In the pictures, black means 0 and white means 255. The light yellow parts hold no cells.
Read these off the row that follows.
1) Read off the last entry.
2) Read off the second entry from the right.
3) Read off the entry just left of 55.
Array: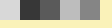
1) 133
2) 189
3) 216

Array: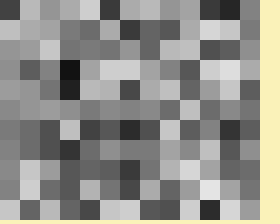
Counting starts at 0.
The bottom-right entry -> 156
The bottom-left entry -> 198
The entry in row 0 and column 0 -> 66
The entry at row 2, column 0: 149
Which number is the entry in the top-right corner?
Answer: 130
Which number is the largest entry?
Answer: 228
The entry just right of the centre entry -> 137
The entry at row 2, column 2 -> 198
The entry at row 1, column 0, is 191
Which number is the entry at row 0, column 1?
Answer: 185
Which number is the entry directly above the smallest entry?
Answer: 116
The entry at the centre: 130
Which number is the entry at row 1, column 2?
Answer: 163
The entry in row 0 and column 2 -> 149
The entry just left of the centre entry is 137
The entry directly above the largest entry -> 163
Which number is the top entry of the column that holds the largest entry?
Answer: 58
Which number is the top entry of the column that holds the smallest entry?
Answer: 171
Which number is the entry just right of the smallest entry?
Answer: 163
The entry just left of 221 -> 206
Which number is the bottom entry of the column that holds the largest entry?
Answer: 44
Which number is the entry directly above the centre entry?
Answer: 72

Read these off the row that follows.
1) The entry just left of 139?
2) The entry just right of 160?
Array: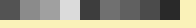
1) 83
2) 219

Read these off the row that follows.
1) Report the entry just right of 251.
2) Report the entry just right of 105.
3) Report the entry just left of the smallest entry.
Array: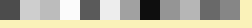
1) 90
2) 134
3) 161
